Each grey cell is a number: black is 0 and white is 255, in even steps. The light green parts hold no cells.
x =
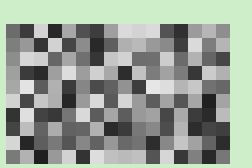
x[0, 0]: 108
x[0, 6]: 61
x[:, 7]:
[159, 94, 197, 168, 97, 90, 166, 43, 152, 192]
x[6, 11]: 71
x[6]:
[51, 223, 67, 56, 118, 217, 92, 166, 93, 153, 162, 71, 170, 60, 42, 187]
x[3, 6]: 208
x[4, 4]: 59
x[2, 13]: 178
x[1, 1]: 152
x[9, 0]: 122
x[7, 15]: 63
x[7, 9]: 120
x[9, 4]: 210
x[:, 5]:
[81, 140, 112, 157, 134, 154, 217, 101, 135, 51]
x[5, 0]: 210
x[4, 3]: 177
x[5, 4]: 39
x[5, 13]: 166
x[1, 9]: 185
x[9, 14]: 41
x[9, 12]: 56
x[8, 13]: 162
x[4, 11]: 221
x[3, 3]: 159
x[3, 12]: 124
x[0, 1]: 59
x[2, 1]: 214
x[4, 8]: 146
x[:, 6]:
[61, 41, 54, 208, 75, 216, 92, 177, 98, 221]
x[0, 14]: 182
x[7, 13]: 45

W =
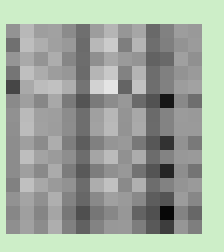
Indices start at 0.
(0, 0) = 147
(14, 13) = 126
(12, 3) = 175
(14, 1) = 161
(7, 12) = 154
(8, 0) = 141
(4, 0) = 70
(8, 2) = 139
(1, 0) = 112
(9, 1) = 190
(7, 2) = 161
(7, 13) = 154
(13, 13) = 103
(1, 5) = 107
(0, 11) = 129
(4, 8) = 100
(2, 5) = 109
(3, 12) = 147
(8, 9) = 120
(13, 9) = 99
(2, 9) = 148
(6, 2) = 160
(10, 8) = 152
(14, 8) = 153
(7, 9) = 170
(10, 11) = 37
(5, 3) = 168
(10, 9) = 114
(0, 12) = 157
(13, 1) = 159
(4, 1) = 169
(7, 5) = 110
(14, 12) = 150
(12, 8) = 154
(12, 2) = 144
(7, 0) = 143
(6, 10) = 106
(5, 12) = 137

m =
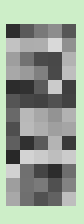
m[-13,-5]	46
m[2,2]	75
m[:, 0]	[46, 194, 158, 168, 44, 85, 105, 78, 95, 40, 209, 158, 168]
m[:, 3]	[141, 217, 72, 73, 203, 81, 147, 159, 180, 190, 44, 80, 98]
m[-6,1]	186
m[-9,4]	63
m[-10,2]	128
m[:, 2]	[121, 174, 75, 128, 91, 66, 167, 174, 91, 202, 69, 122, 81]
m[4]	[44, 49, 91, 203, 63]
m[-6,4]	165
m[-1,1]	111
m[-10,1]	154
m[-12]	[194, 173, 174, 217, 144]

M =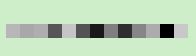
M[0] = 183
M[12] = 200
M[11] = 0
